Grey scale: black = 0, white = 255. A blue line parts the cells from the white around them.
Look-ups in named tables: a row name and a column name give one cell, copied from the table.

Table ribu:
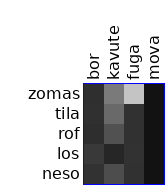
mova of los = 18
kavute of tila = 105
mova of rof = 18
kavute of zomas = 122
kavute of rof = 81
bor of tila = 48
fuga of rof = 49
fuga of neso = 49
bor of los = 57
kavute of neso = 77
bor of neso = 50
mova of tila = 18
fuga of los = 50
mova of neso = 18
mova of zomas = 18
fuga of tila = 49
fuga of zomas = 196
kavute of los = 38
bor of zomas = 47
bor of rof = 46

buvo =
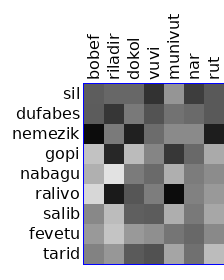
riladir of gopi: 39
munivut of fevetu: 117
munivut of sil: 149
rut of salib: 167
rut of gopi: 170
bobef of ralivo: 215
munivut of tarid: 165
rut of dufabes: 89
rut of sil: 89
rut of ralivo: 153
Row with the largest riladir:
nabagu

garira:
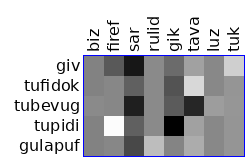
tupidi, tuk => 149
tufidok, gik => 83
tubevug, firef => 135
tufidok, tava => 216
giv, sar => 23
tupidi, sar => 96

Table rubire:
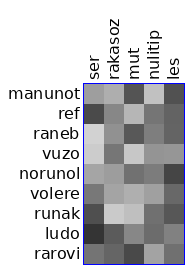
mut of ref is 182
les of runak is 87
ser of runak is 79
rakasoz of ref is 135
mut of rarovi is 73
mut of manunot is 84
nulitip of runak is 112
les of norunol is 69
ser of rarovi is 116
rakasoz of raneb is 145
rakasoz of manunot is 174
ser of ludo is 52
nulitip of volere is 160
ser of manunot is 158

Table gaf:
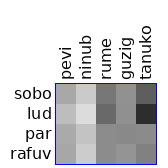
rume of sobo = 119
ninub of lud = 220
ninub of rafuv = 204
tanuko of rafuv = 129
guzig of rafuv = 148
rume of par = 140
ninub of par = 195
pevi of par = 170
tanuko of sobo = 94
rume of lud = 105
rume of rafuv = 140
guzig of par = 137
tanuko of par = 139
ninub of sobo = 202
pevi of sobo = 168
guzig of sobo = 145
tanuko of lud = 45
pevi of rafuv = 167
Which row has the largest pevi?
lud

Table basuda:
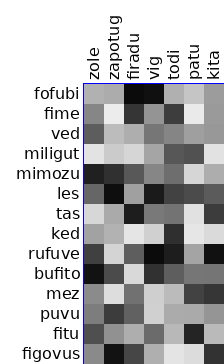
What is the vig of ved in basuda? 118
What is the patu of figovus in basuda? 220
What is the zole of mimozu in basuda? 32
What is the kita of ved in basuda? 152
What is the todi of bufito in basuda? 94
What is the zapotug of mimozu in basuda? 48
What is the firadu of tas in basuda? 29
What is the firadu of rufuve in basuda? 94
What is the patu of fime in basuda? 234
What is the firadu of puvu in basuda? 97
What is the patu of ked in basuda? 230
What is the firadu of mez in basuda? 113
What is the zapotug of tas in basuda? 170
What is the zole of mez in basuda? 139
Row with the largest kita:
miligut

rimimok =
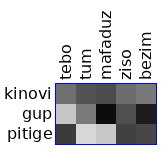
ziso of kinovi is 109
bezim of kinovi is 121
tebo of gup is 198
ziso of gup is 80
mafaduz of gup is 13
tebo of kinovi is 112
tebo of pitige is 59
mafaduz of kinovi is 76
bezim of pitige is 71
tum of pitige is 215
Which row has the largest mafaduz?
pitige

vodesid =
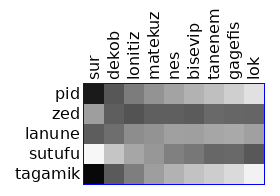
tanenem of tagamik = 205
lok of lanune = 160
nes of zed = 95
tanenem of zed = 105
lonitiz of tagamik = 126
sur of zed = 158
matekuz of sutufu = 151
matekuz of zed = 95
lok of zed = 101
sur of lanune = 93
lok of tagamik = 242
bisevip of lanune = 159
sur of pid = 26
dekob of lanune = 110
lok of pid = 225
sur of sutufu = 247
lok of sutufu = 88
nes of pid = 163
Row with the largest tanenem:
tagamik

